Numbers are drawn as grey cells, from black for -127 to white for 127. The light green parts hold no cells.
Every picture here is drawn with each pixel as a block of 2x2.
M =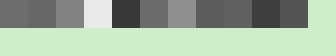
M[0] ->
-18
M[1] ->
-24
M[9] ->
-64
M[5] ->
-20

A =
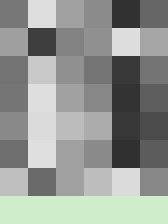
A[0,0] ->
-8
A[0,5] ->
-25
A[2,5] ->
-11
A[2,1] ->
72
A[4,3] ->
44
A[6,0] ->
62
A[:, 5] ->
[-25, 37, -11, -33, -52, -35, 7]
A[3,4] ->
-76
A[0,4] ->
-78
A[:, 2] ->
[32, 2, 16, 33, 60, 32, 32]
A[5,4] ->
-79
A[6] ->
[62, -21, 32, 61, 91, 7]

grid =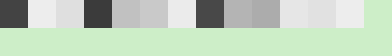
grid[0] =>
-60
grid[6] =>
107
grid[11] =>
97
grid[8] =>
52

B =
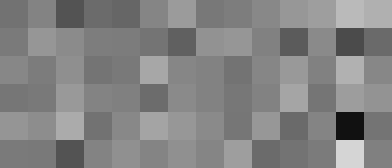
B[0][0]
-13
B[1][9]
1
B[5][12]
85
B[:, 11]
[30, 10, 1, -10, 4, -4]
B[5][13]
0
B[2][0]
7
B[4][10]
-21
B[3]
[-9, -6, 25, 3, 0, -19, 10, 2, -8, 2, 37, -10, 29, 19]
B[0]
[-13, 3, -44, -20, -25, 5, 27, -7, -2, 8, 23, 30, 58, 48]
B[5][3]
3
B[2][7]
2
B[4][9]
23
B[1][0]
-5
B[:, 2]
[-44, 11, 15, 25, 43, -44]
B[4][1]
13
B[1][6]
-31
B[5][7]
5
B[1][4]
-3

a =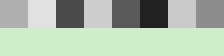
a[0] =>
48
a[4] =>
-38
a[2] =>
-53
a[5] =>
-94

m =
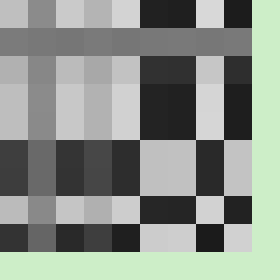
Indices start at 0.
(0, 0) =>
63
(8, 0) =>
-76
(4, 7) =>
86
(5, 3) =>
-56
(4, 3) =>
50
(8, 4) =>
-96
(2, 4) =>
66
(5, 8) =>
67
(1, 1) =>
-7
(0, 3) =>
52
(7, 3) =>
48
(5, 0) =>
-65
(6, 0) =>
-66
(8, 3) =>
-65
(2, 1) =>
7
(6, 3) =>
-57
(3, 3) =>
50
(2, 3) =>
40
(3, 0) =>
62
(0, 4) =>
83
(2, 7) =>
70
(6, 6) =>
65
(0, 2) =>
74
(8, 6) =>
78

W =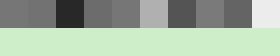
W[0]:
-9
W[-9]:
-13
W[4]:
-9
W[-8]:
-87

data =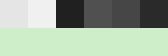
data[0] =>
101
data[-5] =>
112
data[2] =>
-95
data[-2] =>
-57

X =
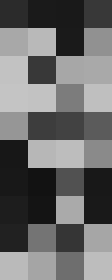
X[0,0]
-84
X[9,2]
-17
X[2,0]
66
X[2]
[66, -71, 39, 41]
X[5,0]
-104
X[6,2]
-46
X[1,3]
17
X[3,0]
68
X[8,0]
-94
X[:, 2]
[-102, -101, 39, -3, -61, 61, -46, 42, -74, -17]
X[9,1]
37
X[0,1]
-101
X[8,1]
-11

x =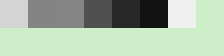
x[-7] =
84
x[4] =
-87
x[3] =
-47
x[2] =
5

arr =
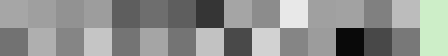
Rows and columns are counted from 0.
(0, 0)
38
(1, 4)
-11
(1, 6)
-11
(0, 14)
60
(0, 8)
37
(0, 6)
-33
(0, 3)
29
